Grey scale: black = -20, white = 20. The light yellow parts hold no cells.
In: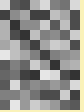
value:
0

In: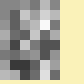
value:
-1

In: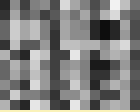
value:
18

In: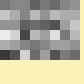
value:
-3

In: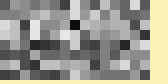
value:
-4

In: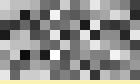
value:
4

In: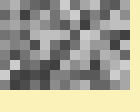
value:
-4
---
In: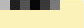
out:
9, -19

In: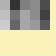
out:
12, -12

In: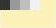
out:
18, -12

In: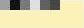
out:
15, -17

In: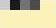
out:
12, -16

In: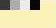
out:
17, -19

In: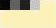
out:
11, -19

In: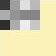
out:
17, -13

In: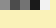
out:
18, -16
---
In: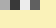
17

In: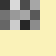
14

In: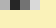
14

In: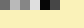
15

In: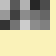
12

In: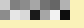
18

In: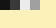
17
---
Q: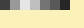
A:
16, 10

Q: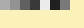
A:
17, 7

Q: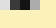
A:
15, 7

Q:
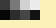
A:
17, 13

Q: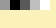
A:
20, 10

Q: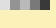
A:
15, 9
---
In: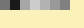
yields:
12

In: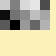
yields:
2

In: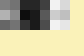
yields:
-16

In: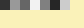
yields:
18

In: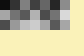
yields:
8

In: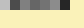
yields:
-4

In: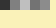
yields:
10
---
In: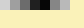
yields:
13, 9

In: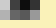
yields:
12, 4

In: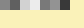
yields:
1, -11

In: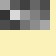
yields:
6, 6

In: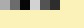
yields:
7, -13

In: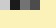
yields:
12, -8
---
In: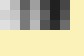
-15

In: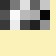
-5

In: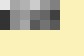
4

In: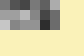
-5

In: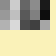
2

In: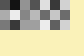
-11

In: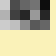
-2

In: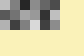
-4

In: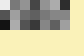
7
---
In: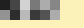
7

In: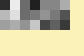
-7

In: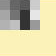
16

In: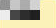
-15

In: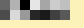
-6

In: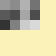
-8
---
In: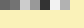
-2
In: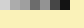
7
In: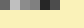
10
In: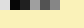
-19
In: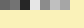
-2
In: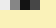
1
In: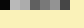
9
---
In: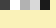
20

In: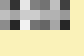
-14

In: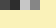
-13

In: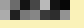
-15

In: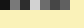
-1

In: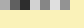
-5

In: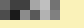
-16

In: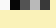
-19

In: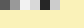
4
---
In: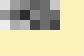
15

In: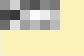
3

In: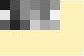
-16

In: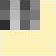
-7

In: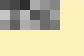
-7

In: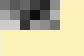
-2

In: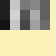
-15

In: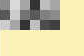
2

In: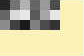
-14

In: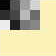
-19
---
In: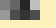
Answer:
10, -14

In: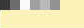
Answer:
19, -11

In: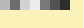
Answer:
17, -13

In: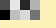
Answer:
16, -20

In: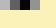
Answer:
9, -19

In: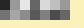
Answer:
16, -14

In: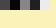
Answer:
17, -19
